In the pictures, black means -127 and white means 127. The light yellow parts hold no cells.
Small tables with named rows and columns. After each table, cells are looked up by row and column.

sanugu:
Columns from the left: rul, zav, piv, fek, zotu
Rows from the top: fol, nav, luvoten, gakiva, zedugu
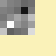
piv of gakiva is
23
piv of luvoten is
38
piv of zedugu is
-17
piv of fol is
-4
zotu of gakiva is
29
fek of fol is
-24

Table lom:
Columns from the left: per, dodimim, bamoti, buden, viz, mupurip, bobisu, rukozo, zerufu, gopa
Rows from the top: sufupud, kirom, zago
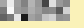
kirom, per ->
-5
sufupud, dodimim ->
108
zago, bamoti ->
101
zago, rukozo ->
79
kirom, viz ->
45
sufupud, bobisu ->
-58
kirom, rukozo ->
11
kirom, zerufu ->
-39

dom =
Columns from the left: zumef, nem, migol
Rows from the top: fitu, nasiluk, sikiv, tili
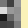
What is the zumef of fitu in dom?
-9
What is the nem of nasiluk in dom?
25
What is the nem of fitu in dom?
-63
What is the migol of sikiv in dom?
19
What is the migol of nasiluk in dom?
16
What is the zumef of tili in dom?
-63
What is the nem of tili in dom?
-58
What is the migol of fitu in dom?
28
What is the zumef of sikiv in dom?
-101
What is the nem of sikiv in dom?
-22
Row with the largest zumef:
nasiluk

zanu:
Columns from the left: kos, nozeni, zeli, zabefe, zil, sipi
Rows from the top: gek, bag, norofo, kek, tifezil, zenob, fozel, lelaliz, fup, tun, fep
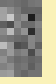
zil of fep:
-12
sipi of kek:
3
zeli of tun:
-15
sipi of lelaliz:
1
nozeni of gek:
-10
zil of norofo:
-98
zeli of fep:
-13
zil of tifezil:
-83
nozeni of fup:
-6
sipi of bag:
-27
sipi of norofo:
-21
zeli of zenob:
-20
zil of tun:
-32
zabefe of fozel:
-40
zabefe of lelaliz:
4
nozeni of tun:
12
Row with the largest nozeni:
norofo

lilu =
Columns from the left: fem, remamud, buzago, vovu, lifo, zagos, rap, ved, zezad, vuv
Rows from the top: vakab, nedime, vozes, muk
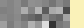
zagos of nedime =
52
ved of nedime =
41
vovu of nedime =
45
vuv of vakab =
-6
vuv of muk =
4
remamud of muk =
-2
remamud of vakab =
4
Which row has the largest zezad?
nedime

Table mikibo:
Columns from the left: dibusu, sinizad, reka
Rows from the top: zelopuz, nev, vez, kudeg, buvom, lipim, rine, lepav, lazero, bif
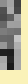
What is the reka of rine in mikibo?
47
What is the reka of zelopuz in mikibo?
-62
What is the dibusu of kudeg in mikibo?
-23
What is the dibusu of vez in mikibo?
-52
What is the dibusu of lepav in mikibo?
-95
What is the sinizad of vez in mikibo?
-32
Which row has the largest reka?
lipim

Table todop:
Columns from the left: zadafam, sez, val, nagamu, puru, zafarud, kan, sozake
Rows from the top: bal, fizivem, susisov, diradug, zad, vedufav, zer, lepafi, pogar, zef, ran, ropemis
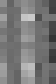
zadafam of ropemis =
16
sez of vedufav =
-22
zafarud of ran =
-33
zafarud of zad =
-15
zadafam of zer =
-11
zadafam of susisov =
33
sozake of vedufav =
-74
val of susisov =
-13
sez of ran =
-12
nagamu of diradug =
14
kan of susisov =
-7
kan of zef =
-10
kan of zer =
-11
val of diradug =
-6
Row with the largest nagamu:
susisov

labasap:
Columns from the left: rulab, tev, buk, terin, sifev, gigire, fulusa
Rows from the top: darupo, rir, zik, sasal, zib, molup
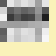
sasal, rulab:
33
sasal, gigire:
47
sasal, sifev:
44
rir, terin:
-29
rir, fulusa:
-41
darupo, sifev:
84
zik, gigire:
4
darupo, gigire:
32
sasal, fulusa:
54
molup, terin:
88
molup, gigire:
50
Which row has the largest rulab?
zik

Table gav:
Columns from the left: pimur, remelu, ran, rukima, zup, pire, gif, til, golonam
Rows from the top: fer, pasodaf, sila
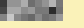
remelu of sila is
71
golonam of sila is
25
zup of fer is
-17
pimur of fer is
-69
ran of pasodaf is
40
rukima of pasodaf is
13
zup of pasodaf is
25

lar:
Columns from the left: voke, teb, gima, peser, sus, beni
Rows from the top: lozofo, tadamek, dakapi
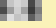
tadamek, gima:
79
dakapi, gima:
67
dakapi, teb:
94
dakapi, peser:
77
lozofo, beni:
22
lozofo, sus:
-54
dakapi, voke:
11
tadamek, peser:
34
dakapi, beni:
15
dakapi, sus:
-32
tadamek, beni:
-3
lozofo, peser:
74
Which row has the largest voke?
dakapi

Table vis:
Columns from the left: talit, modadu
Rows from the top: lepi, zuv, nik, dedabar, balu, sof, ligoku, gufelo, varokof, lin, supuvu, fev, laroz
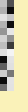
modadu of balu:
102
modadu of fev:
99
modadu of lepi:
-46
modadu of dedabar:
-112
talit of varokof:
-113
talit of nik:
97
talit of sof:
82
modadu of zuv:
-113
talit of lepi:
67
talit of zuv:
48
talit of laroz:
-18
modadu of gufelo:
116
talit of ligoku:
61
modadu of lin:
96
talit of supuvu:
77

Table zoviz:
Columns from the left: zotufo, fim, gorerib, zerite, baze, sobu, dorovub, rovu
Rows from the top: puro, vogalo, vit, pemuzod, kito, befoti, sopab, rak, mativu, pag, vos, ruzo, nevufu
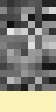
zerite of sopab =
-38
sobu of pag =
-43
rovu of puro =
-91
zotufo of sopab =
1
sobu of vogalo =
-51
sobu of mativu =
6
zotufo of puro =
-54
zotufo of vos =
-20
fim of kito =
103
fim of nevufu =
-74
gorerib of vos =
-17
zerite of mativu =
35
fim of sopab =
-24
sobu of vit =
-57
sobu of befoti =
-23
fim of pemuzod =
-111
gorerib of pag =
-12

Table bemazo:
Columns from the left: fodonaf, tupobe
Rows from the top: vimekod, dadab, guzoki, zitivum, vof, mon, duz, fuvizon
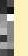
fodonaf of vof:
58
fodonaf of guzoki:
19
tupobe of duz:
22
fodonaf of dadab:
-79
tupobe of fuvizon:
-67
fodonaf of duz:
41
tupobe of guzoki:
122
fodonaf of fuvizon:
-47
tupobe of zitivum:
6
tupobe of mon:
4
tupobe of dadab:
-106
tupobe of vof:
8
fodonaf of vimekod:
-87
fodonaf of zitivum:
31
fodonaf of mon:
-73
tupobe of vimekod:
-45
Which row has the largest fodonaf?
vof

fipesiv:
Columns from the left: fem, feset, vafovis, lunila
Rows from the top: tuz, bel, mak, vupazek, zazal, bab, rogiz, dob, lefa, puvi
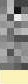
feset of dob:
-43
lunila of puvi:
-54
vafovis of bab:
-46
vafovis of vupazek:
-15
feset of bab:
-11
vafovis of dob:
34

